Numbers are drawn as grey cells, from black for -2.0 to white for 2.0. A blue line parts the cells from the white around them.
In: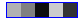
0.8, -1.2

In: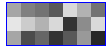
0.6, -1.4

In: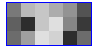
-0.1, -0.3

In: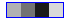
0.8, 1.4

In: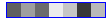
-0.5, 0.9

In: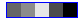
-0.4, -2.0

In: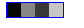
-1.9, 1.1
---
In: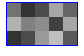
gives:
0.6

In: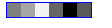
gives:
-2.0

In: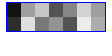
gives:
1.3

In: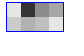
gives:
0.2

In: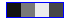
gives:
1.7

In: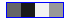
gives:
1.8

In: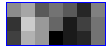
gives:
-1.4

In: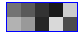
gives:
-1.6

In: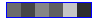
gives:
1.1

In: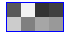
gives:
-1.2
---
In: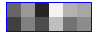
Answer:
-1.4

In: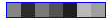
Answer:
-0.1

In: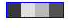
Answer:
0.9

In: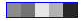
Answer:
1.6

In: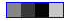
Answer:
-1.9

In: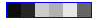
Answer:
1.2

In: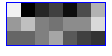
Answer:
-1.4

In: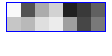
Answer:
0.7

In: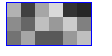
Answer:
0.6
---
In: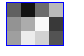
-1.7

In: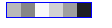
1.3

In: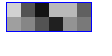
0.9

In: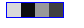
-1.8

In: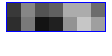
0.7

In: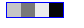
-0.1
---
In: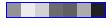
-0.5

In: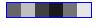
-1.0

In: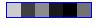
-1.6

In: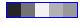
-0.2

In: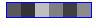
-1.0

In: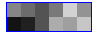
-1.5
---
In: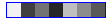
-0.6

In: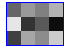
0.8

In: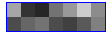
0.2

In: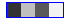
1.8

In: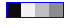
0.2

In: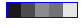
1.6

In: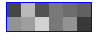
-0.5

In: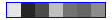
0.2
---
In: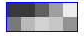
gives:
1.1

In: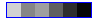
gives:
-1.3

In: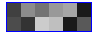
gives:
-1.6

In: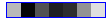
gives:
0.3

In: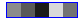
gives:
1.4

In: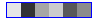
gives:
-0.6

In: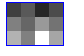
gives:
2.0
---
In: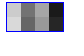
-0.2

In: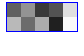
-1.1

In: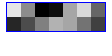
0.6

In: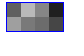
0.9

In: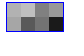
1.0

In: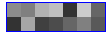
-1.2

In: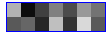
-0.8

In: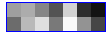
1.3

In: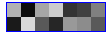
-1.2
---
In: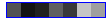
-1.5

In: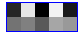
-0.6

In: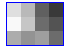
0.5

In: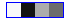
0.7

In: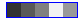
0.0

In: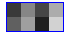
-1.5

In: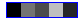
-0.8

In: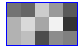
-0.8

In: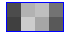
0.6

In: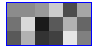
-1.2
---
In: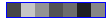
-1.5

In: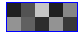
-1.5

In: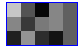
0.1

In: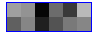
-1.1

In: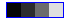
-0.3

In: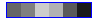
-0.6
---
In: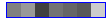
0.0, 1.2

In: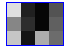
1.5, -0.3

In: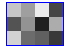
1.1, -1.1

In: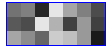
-0.2, -1.6

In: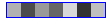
0.8, 1.0

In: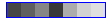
-0.9, 1.5

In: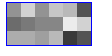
0.3, -0.7

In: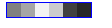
0.0, -1.4

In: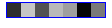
-1.3, -0.1

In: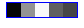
-1.9, -0.9
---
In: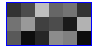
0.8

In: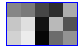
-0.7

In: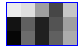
0.5

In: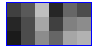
0.2

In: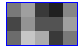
0.5

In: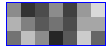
0.6

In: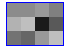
-0.6

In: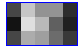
-1.5

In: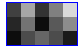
0.2
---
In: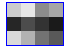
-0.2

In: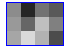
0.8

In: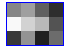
-1.5

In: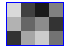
1.2

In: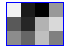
1.0

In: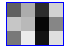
-1.7
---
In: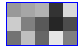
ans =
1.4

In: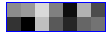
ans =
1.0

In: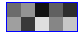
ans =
1.1

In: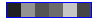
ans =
0.3

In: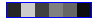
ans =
0.0

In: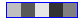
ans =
1.0

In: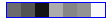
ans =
0.7
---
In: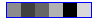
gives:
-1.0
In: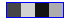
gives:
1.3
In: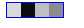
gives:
-1.8
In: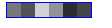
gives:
-0.7
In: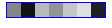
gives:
-1.7
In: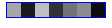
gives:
-1.6
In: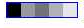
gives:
0.4
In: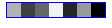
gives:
-1.0
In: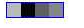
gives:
-1.9
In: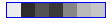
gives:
-1.3
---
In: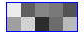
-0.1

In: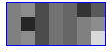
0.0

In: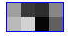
-1.3

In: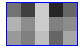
0.0

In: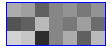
0.5

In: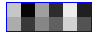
1.7
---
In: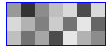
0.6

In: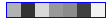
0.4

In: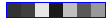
-0.6

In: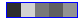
-0.1

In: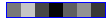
-0.5

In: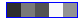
-0.1
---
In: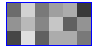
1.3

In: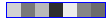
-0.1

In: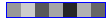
1.2

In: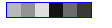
0.3

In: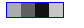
-0.5

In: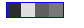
1.5
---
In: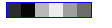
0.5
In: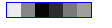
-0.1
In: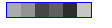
-1.3
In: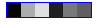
-0.1
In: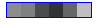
-0.4
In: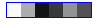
0.3
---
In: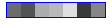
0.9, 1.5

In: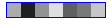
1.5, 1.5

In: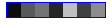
-1.4, 1.0

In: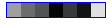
-1.9, 1.5

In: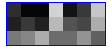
0.9, 1.3

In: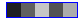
1.1, 1.1

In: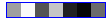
1.1, 1.9

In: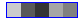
-1.2, 1.2

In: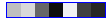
-1.8, 1.8

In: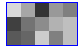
0.2, 1.4
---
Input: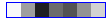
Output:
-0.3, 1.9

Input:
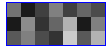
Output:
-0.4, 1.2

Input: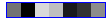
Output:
1.0, 1.4

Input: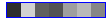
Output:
-0.7, 1.3

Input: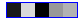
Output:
-2.0, 1.4

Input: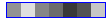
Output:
-0.3, 1.5

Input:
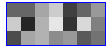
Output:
1.6, 1.6

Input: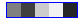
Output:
1.2, 1.8

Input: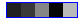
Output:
0.1, 0.9

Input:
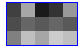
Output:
-0.6, 1.2
